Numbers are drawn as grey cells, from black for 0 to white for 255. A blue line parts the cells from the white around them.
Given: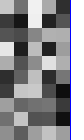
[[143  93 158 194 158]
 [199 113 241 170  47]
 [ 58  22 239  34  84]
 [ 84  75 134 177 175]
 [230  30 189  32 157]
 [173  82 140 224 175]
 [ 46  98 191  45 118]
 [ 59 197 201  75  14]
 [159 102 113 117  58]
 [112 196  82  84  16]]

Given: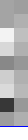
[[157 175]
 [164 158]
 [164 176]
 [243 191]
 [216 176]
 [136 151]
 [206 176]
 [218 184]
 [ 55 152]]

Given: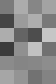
[[166 148 114 131]
 [123 172 134 163]
 [ 69 155 174 121]
 [173 100  77 198]
 [ 59 144 193 113]
 [139 133 135 141]]

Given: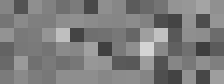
[[123 138 125 120 142 142 142 135 140 141 133  79  67 146  71 158]
 [133  83 143 129 111 123  73 143 135  91 105 116 148 151 164 144]
 [117 138 127 126 142 144 139 135 134 140 130  78  68 146  77 149]
 [147 121 124 149 191  68 111 113 120 102 159 193  88 143 141 108]
 [ 99 120 122 116 139 135 161  64 122 143 212 137  96 112  62  91]
 [105 154 112 122 112 119 151 149  90  88 157  82 134 120 143 127]]

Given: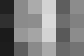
[[ 29  94 138 170 105 116]
 [ 33 139 171 211  94 140]
 [ 48 139 141 218 110 129]
 [ 27 152 165 211  89 140]]

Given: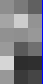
[[152  58  69]
 [142 122  96]
 [165 205 147]
 [145 143 152]
 [154  90 112]
 [214  45  47]]

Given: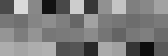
[[173 165 173 177  80  85  40 170 161  53  13  89]
 [ 74 218 136  18  72 205  55 145 196 127 136 162]
 [119 112 133 142 127 102 162 124 118 109 115 122]
 [149 125 148 119 122 125 139 117 100 120 127 107]]

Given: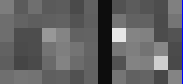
[[111 117 115  95  97  81  98  13 117  97 100  72 132]
 [125  91 111  90  92  74  97  13  82  92  84  77 128]
 [110  99  94  96  98  83  95  13 117  98  98  75 117]
 [110  77  77 152 132  98  99  13 230 132 129  76  83]
 [ 98  75  77 116 127 116 101  13 119 127 115 135  75]
 [ 94  69  74 106 131 108  99  13  82 131 128 207  73]]
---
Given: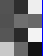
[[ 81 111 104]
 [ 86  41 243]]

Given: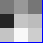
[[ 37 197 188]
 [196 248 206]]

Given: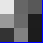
[[153 106  29]
 [ 51 129  28]]

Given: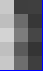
[[190 108  55]
 [211 125  70]]

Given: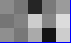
[[117 130 205]
 [143 120 170]]

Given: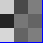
[[ 37 119 100]
 [215 100 126]]

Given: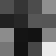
[[ 33  39  87]
 [140  20  18]]

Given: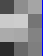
[[203 205 117]
 [171 168 131]]

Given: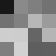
[[114 129 183]
 [206 205 101]]
